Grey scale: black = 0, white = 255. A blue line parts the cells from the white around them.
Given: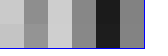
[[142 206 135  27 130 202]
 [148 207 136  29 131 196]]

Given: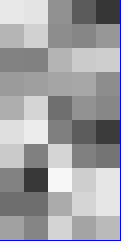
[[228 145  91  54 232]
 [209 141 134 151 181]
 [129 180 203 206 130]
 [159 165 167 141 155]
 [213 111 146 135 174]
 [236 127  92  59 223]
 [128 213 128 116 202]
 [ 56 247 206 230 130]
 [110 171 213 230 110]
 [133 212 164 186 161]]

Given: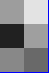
[[227 157]
 [159  33]
 [105 136]]

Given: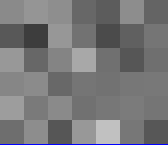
[[149 142 103  92 141 100 138]
 [ 61 151 114  75  96 117  88]
 [103 132 168 112  86 111 152]
 [139 104 117 114 119 120 134]
 [122 138 113 119 123 117 157]
 [141  86 152 193 119  87 110]]

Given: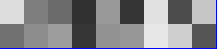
[[126 107  49 153  53 225  76 198 221]
 [141 157  54 146 151 231 207  85 113]]

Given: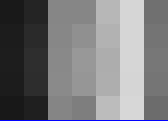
[[ 36 134 134 183 214 112  25]
 [ 42 135 144 178 214 116  28]
 [ 46 137 152 173 214 119  29]
 [ 45 138 150 174 213 117  28]
 [ 31 133 126 188 215 108  24]]

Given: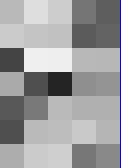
[[222 205 117  94 185]
 [196 193  91  99 203]
 [239 238 184 183  68]
 [ 79  36 143 148 170]
 [121 186 176 176  88]
 [186 189 201 181  79]
 [203 207 119 137 173]]

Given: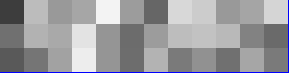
[[188 153 166 243 156 102 216 204 153 165 213  61]
 [178 169 227 149 108 156 189 194 185 130 106 112]
 [117 162 237 149 109 179 122 145 112 166 122  89]]
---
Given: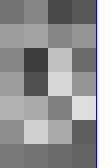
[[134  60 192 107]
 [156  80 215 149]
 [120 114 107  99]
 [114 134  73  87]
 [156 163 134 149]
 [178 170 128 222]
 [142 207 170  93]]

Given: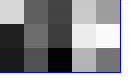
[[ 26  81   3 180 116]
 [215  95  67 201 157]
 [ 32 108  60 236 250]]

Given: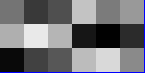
[[116  57  79 195 123 153]
 [  9  65  87 188 217 138]
 [175 233 181  22   1  43]]

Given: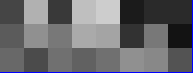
[[104  75 112  97 112 144 136  83]
 [ 91 144 120 170 164  50 120  19]
 [ 69 177  57 191 205  27  42  42]]

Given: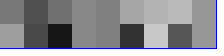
[[158  73  22 136 128  50 200  86 151]
 [120  80 112 136 128 166 179 186 151]]

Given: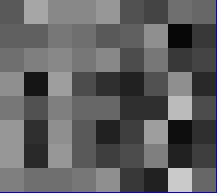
[[143  20 158  75  47  33  81 143  41]
 [151  41 151  89  62  75 127  33  62]
 [151  47 143  89  33  62 158  14  47]
 [119  81 127 103 103  47  47 187  75]
 [ 95  95 119 111  89  95 143   7  55]
 [127 111 111 119 143  55  33 202 103]
 [111 127 135 119 135  75 119  55  68]
 [ 89 166 135 135 151  81  68 111 103]]

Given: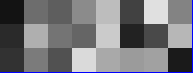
[[ 19 109  94 139 189  65 224 131]
 [ 50 123  81 218 169 155 161  26]
 [ 42 175 116 101 203  34  73 183]]

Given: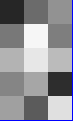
[[160  91 224]
 [ 38 107 146]
 [133 166  45]
 [179 231 187]
 [120 246 126]]

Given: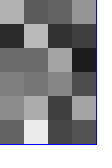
[[178  91  99 149]
 [107 107 164  27]
 [127 119 134  77]
 [141 172  64 164]
 [ 42 186  50  64]
 [ 99 236  70  83]]
